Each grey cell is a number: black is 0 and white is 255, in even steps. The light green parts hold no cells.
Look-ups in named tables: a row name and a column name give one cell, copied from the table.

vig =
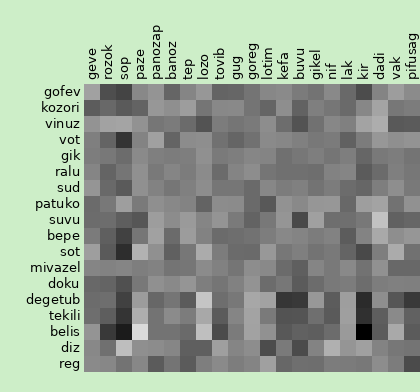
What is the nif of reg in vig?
124
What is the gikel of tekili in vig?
111
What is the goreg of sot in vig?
106
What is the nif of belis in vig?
108
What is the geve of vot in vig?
127
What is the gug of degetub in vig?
120

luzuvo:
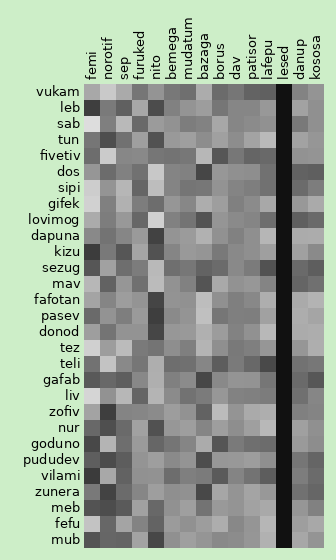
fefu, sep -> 164
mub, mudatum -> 159
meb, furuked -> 161
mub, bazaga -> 149
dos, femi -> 150
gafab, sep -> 94
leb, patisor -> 134
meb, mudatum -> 159
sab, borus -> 167
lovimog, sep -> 152
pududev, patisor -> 157
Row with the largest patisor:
zofiv

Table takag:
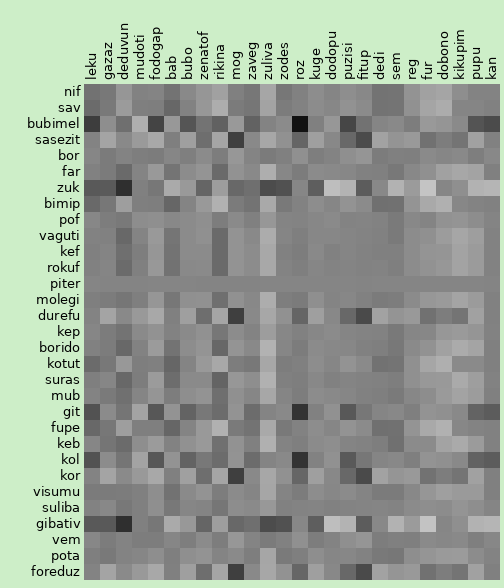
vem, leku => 135
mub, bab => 125
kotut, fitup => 138
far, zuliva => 174
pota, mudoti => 134
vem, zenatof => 139
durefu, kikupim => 116
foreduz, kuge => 159
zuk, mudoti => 128
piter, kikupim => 133
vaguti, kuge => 135
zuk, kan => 181
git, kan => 92
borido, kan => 128
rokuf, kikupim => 163
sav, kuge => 140
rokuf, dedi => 131
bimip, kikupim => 135

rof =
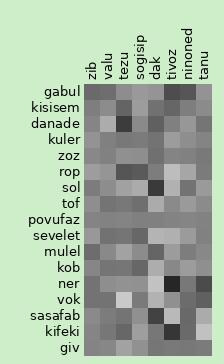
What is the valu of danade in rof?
172
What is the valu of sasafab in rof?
124
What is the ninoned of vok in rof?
108
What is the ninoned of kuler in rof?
142
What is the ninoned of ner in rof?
120
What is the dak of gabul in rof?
148
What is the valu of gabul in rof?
110
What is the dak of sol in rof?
58
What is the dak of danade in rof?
96
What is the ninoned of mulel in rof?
125

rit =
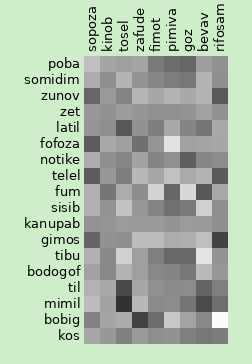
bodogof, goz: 120
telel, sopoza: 92
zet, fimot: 145
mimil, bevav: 75
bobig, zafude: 66
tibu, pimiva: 105
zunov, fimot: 167
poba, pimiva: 109
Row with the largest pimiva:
fofoza

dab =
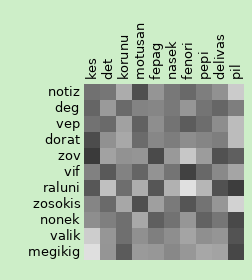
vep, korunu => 161
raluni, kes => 87
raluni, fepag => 86
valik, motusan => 144
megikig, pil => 71
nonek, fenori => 150
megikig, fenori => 151
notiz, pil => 203
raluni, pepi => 182
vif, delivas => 137
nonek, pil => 73
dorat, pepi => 133
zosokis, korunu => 167
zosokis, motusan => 79
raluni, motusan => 173
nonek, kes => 142

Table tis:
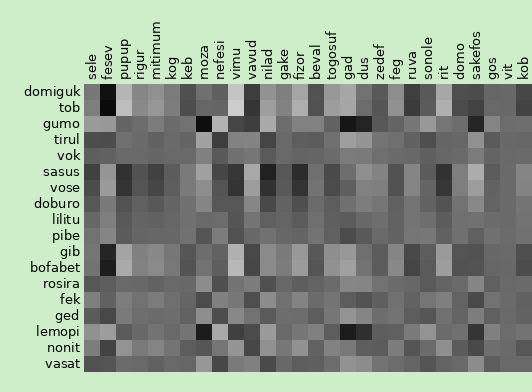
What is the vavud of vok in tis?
118
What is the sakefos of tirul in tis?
145
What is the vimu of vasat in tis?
122
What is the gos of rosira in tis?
96
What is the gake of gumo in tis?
109
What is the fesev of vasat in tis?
85
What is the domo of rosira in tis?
106
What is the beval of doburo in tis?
107
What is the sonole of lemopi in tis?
147
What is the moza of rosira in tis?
140
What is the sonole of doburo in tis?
98
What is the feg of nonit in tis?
124
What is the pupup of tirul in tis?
112
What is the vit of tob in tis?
104
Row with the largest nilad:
gumo

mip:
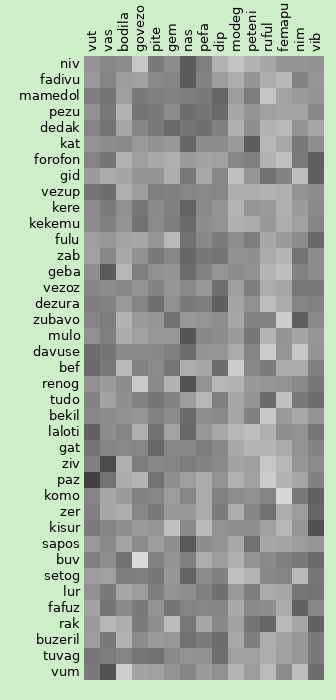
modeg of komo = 142
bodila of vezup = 175
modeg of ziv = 162
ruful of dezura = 189
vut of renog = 144
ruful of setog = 135
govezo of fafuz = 122
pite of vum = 160
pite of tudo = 115
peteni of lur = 125
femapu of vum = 140
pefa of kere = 138
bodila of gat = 138
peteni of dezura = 144
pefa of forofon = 162

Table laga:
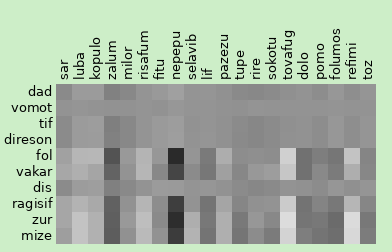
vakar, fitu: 136
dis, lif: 150
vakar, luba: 175
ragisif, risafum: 181
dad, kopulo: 155
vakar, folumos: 123
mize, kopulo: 177
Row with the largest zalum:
vomot

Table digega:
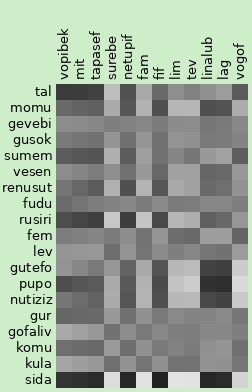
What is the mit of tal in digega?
60
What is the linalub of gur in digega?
132
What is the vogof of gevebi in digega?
136
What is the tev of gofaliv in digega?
125
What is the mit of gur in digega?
104
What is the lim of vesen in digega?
160
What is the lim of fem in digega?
108
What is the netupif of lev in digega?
148
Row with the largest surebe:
sida

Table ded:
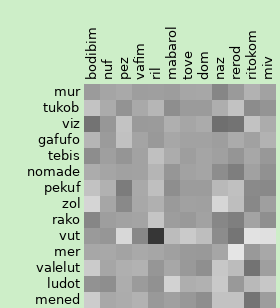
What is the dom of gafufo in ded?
162
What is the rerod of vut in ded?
117
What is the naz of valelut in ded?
199
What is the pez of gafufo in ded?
193
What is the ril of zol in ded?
176
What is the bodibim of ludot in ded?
146
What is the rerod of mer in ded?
229
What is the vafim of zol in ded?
168
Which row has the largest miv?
vut

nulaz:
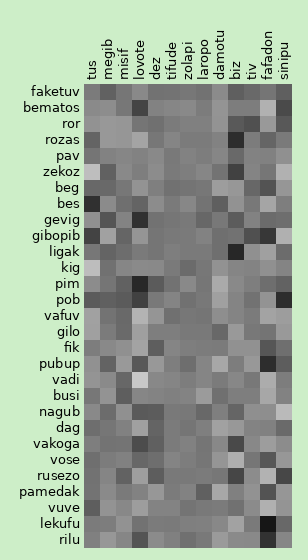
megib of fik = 137
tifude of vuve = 131
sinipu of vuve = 148
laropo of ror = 128
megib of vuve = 147
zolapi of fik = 126
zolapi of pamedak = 130
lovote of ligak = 122
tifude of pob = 132
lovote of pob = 65
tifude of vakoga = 123
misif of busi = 94
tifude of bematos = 134
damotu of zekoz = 115
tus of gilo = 160
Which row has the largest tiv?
pubup

